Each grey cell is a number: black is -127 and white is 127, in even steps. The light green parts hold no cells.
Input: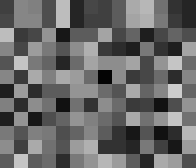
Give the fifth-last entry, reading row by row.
-35
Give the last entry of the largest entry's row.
-27
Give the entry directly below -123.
-20
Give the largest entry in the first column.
61
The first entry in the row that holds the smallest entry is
6
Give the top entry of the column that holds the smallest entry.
-63
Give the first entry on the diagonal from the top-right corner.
-90
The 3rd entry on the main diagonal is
-56
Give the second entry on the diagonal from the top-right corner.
-69
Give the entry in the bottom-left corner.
-35
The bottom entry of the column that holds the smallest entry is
55
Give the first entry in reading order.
-63
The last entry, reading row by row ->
-49
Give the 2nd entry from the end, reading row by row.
28
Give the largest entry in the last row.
69
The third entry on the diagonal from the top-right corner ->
-56
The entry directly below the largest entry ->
-49
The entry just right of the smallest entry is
13
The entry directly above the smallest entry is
13
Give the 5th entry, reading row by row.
61
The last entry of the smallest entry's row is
6
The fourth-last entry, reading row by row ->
-90
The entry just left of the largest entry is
6
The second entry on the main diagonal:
6

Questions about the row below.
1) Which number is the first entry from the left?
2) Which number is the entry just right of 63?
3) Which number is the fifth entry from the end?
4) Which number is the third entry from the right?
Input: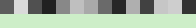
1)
-35
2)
41
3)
47
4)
70

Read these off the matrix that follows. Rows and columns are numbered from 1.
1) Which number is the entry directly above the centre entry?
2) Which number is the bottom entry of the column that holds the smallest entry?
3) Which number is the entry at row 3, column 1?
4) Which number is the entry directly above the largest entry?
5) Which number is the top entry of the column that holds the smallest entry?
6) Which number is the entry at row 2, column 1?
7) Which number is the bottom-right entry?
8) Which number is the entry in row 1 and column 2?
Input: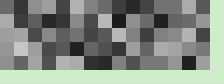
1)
56
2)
1
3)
30
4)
36
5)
-65
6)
43
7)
30
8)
-73

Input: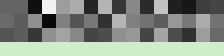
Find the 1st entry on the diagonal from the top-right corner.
-58
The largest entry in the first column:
-21
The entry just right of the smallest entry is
0
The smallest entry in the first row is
-112
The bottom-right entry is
-21
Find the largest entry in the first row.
113
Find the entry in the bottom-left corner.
-42
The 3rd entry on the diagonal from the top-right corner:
-78
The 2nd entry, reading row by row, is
-27
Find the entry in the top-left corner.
-27
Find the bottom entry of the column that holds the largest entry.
16
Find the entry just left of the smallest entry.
16
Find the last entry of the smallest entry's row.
-13
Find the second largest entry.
66

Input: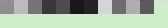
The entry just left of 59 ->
14
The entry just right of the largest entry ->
-18
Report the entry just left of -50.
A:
-71

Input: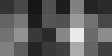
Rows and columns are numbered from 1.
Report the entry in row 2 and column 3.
-98
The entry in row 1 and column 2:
-55
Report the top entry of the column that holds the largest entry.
0
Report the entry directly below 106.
42
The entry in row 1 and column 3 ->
-105
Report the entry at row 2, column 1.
-27
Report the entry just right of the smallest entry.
-47
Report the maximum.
106
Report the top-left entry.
-76
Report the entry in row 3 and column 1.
-13
